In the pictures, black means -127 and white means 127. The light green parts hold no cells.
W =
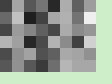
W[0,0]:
-63
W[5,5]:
54
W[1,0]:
-22
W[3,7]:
80
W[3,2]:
-88
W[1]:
[-22, 65, -96, -61, 39, 49, -12, 111]
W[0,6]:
-31
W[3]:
[52, 32, -88, -53, 51, 11, -63, 80]
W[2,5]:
43
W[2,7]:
21
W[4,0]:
-52
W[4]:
[-52, 16, 34, -46, -31, 41, 36, 17]
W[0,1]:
37
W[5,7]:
39

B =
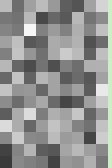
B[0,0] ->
59
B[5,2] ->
-51
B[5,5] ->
0
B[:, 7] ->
[34, -11, 5, -46, -30, 48, -40, -35, 32, -26, -14, -58, 31, 48]
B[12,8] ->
8
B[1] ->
[-8, -13, 56, -54, -24, -38, 56, -11, 11]
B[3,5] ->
34
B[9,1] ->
44
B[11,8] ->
77
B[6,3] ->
54
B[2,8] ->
64
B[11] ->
[9, 75, 9, 6, 59, 27, 34, -58, 77]
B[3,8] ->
-19
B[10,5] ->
44
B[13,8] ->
-8
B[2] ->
[4, -6, 118, 1, 27, 1, 47, 5, 64]
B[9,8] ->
23
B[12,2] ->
52
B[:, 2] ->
[32, 56, 118, -39, 21, -51, -29, 24, 16, 92, -24, 9, 52, 0]
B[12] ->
[-61, 4, 52, -34, -40, 37, 57, 31, 8]
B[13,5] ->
24
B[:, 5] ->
[-33, -38, 1, 34, 75, 0, -37, 7, -58, 34, 44, 27, 37, 24]
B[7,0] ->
67
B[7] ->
[67, 21, 24, -24, 35, 7, 32, -35, 105]
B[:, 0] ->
[59, -8, 4, 33, 0, 55, -23, 67, 12, -34, 91, 9, -61, -69]

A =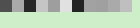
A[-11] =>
-48
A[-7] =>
30
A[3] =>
69

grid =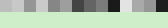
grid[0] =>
61
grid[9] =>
-101
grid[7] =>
-27
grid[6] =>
-59

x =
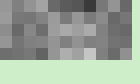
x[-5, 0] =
23
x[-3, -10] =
-22
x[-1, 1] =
-13
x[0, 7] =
-69
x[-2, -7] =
20
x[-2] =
[21, -10, 0, 3, 20, 0, 18, 0, 3, -12, -15]
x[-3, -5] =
31
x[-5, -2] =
20
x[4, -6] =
46
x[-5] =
[23, 0, 19, 35, -22, -36, -41, -69, -7, 20, -23]
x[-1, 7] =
69
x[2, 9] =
-17
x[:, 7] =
[-69, -4, 43, 0, 69]
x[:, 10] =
[-23, -9, -22, -15, 16]
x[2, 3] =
-17
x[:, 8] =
[-7, 11, 1, 3, 0]

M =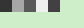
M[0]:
-75
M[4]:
-62
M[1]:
39

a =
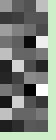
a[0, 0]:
25
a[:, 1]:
[-32, -65, 1, -32, -25, 84, -62, -39, 79, -25, -82]
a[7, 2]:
-124
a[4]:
[63, -25, -26, -6]
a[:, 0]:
[25, -71, 30, -13, 63, -95, -90, -8, -106, 64, -97]
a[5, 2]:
-51
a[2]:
[30, 1, -17, -52]

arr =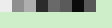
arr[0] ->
109
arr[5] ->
-37
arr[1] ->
15

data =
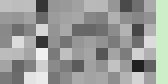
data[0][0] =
64
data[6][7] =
35
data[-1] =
[-5, -20, 99, 106, -8, 12, 42, 35, 39, 14, 51, 84, 31]
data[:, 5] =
[25, 35, 41, -11, 64, -3, 12]
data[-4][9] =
-4
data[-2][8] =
17
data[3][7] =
31
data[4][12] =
49
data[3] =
[10, 92, 47, -75, 18, -11, 22, 31, 18, -4, 31, -17, 92]
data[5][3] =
79
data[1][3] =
-23
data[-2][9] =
66
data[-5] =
[9, -18, 4, 87, 20, 41, -23, -24, -16, 12, 51, -57, 49]
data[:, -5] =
[56, 1, -16, 18, -41, 17, 39]
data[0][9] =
22
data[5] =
[36, -24, 1, 79, 10, -3, -36, 33, 17, 66, 26, -95, -31]
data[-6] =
[25, 22, 34, -23, 28, 35, 39, 7, 1, 49, 15, 6, 18]

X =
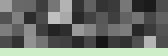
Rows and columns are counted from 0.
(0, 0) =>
32
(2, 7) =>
4
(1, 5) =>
41
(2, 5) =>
-82
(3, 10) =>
-78
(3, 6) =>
-86
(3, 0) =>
-52
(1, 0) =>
-45
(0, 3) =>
-65
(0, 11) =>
-94
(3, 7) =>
-56
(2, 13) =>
-44
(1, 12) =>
-55
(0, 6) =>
-75
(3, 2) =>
18
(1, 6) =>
-86
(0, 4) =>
-9

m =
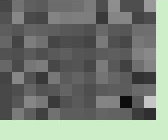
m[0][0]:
-56
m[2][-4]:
-38
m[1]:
[-45, 7, -53, -57, 4, -3, -1, -2, -70, 5, 6, -59, -50]
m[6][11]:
-77
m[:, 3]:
[-36, -57, -30, -14, -48, -3, -71, -44, -6, -63]
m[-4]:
[-59, 7, -45, -71, -7, -36, -28, -39, -11, -25, -36, -77, -72]
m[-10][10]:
-49
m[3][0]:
-25
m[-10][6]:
-16
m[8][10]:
-114
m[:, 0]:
[-56, -45, -34, -25, -45, -24, -59, -55, -55, -55]
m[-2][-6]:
-46
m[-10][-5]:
-49
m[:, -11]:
[-32, -53, -27, -2, -36, -9, -45, -26, 6, -33]
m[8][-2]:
-38
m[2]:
[-34, -41, -27, -30, -33, -39, -41, -47, -22, -38, -41, -17, -16]
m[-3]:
[-55, -49, -26, -44, -40, -27, -39, -49, -37, -34, -35, -21, -17]
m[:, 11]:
[-49, -59, -17, -7, 1, -16, -77, -21, -38, -68]
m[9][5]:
-34
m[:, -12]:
[-13, 7, -41, -59, -48, -53, 7, -49, -41, -4]
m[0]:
[-56, -13, -32, -36, -19, -19, -16, -4, -49, 14, -49, -49, 24]
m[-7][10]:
-56
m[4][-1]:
9
